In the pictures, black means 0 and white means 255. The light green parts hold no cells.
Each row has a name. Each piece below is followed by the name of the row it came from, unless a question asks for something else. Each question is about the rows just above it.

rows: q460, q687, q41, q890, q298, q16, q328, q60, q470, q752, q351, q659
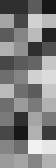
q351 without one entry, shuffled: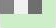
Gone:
[230]
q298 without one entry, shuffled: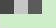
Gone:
[101]
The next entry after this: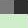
[165]
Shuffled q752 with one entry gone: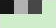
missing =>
[59]
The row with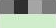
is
q470
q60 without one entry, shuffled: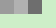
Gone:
[122]

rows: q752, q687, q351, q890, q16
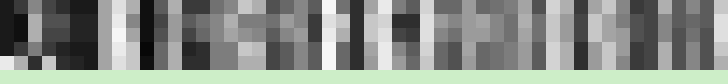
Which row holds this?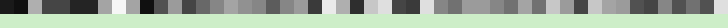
q351
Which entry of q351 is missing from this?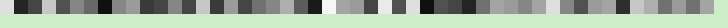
[145]
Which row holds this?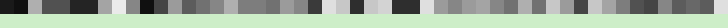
q687
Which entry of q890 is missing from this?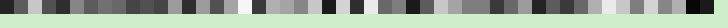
[187]
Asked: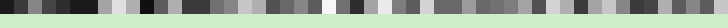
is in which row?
q752
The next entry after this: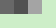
[104]

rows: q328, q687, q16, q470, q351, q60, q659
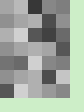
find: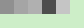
q60
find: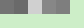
q351

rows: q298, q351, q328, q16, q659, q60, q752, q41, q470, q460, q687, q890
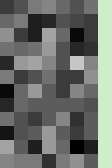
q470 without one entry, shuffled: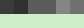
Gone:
[81]
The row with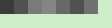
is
q298
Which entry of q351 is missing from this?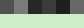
[70]

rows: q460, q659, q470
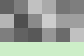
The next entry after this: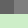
[193]
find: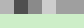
q659

